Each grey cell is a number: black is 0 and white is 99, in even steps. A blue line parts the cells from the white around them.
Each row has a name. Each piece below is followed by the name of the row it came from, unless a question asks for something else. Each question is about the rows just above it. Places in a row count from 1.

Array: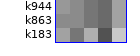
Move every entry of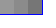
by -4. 55 50 42
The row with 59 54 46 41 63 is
k944
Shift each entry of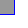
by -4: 55
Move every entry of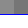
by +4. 58 50
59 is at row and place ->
k944, 1

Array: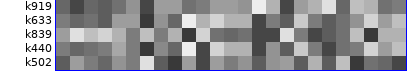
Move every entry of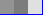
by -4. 53 44 83
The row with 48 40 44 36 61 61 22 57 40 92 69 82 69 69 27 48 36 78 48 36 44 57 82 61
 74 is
k633
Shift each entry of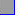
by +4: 65
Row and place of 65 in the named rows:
k440, 5
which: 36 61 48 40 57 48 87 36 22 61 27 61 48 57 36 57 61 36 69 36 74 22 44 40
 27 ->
k502
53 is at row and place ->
k440, 8

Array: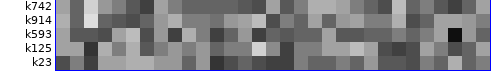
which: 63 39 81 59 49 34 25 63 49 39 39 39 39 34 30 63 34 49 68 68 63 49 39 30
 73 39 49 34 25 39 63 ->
k742
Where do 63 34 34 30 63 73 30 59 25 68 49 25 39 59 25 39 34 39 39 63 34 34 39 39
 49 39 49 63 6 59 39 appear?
k593
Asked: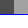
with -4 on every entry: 26 59
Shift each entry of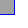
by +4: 67
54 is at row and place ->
k125, 16
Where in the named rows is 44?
k914, 12
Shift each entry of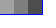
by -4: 59 45 26

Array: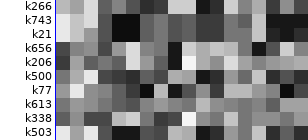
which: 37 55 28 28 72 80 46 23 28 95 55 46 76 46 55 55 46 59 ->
k338
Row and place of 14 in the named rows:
k21, 16
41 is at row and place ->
k500, 14

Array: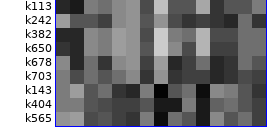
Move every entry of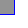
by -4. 53
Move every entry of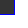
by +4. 24
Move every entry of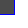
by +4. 33
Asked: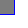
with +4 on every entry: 52
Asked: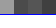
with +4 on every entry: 65 33 37 29
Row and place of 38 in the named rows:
k404, 12
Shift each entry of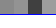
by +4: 57 61 29 65

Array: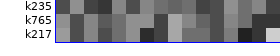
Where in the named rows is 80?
k217, 16
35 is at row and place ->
k765, 4
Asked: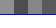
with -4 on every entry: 52 26 48 31
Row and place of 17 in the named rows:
k217, 7
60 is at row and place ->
k217, 1
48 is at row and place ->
k217, 13

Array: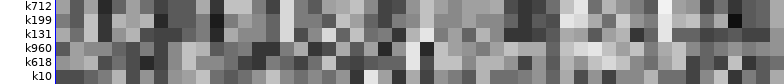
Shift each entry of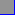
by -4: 53
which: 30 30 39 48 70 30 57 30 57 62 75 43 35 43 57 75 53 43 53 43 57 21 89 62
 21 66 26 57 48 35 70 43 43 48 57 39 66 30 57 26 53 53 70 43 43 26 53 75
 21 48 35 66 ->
k10
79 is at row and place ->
k199, 41
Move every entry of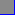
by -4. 49
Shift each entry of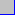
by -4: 71
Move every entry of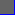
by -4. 35
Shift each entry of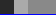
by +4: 20 70 57 57

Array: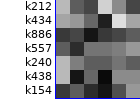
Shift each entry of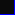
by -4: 0
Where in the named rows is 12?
k434, 4
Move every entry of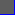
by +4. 40
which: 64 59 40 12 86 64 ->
k434
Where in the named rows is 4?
k438, 4
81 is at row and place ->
k212, 4
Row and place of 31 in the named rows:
k154, 5

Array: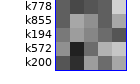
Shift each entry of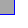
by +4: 69
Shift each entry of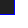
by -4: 9
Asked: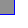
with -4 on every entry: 52
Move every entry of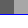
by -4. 33 61
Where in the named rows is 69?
k572, 4
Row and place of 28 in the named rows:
k778, 2

